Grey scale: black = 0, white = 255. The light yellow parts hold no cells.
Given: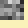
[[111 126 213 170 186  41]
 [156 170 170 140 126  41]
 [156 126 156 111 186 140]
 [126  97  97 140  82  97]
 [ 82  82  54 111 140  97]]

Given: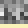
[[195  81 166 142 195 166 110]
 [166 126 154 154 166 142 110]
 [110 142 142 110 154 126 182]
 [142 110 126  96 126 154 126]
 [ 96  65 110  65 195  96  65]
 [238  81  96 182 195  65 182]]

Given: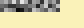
[[ 79 175 147 123  10  23  95  66 191 162 123  95 175 135  66]
 [147 175 123 215 107 228 175  66 162 147  52 191 123 162  79]
 [107  95  52  52  79  95  95 123 135  36 135 203  52 107 191]]

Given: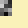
[[ 98 124 166]
 [ 82  10 112]
 [205  66  54]
 [178 150  41]]

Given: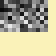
[[ 81 189 231 189 175  36  65 218 147 147 175  93]
 [163 119 189 147 203  65  65 119 105  52 147 131]
 [ 93 119 175 105 105  20 203 131  65 189  81 131]
 [ 36  93 163 163  81  20  52  52 175  81 163 147]
 [218 147  93  93 147 131 231  65 119 163  36 189]
 [ 36 163  81  65  52 105 119  65 147 131  52 163]
 [  8  20  36 105  52 147  65 105 105  20 203  36]
 [ 81 119   8 175 131 218  65 131 147  52 218  36]]

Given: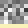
[[193  99 251 193  99 222  57]
 [193 251 180 124 138 138 193]
 [138 138 167 112  99 124 124]
 [ 85 236 124 180  85 167 154]
 [154 207  99 138 154 112 236]
 [112 180  85 154 180 124 222]]

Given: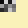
[[ 40  68 198 131]
 [158  80 145 106]
 [ 10 213  24 213]]

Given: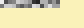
[[122 206 206 191 122  92 134 106 221 206  79 176 221 161 161]
 [237  79 122 134 206 191 176 149  52  37 176 176 106 149  92]]

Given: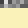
[[109 182 139 125 154  93  93]
 [ 65 224  80 154 125 168 109]]
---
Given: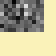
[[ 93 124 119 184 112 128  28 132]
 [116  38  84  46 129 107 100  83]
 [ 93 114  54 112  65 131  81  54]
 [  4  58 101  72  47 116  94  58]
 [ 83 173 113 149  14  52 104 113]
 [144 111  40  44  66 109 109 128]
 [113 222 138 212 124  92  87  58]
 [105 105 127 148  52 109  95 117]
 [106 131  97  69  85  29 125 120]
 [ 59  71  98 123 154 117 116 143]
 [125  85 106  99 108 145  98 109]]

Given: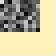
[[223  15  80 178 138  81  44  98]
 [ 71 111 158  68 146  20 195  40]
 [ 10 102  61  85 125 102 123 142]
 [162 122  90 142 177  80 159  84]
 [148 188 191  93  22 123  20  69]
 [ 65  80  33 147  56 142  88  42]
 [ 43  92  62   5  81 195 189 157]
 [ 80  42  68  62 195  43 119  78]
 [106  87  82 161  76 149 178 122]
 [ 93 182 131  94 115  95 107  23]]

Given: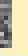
[[111 164 109 126 108  79 102  85 198 113 157  64]
 [100 157  97 116  58 152  85  73  57  69 163 101]
 [108 133 106 132 139 142 164 130  82  98 133 125]]

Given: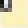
[[ 14  46 123]
 [234 209  90]
 [100  85 128]]

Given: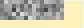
[[118 139 118 128 154]
 [207 164 154 118 138]
 [166 171 156 142  99]
 [178 109  63 204 126]
 [180 148 184 108 168]
 [160 102 115 217 175]
 [110 162 145 184  92]
 [198 107 139 153 214]
 [142 198 191 180 190]
 [162 174 121 173 133]
 [119 128 107 126 162]
 [194 122  69 169 150]
 [176 133 155 176 157]
 [165  97 117 131 161]
 [139 140 123 185 190]
 [173 134 180 145 154]]

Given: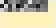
[[222  39 208]
 [ 31 213 152]
 [128  59  78]
 [152 178 158]
 [117   0 110]
 [ 67  66 195]
 [ 88 177 151]
 [220  86 158]
 [108  79 156]
 [123  28 109]
 [ 85 119 135]
 [ 98 106 124]]

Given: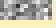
[[126 122 105 187 134]
 [186 202 139 155 199]
 [222 159 168 217 134]
 [180 126 136 154  91]
 [154  50 154  84 173]
 [129 192 219 110 190]
 [117 227 127 129 180]
 [145 120 126 144 150]
 [192 101 129 100 134]
 [224 172 136 191 181]
 [166 137 185 158 151]
 [172 105 247 169 242]
 [117 164 125  93 165]]

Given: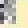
[[217  41 179  91  66 116]
 [113 154 169 207 152 242]
 [177 144 170 169 237 203]
 [161 211 167 190 130 166]]

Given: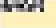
[[215 121 187]
 [ 66  43 108]
 [221  82  55]
 [167 116 231]
 [147  61 161]
 [184   6 132]
 [ 77 208 156]
 [251  57  71]
 [128  76 162]
 [180 132 239]
 [ 75 114  46]]
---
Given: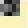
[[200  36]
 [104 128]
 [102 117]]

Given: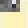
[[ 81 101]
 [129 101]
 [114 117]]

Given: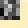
[[100 182]
 [ 85 122]
 [ 11 160]]

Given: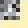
[[ 75 135]
 [132 129]
 [ 96 130]]

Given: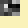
[[ 69  74]
 [ 88 224]
 [ 87 136]]

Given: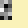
[[153 199]
 [166   4]
 [248  96]]
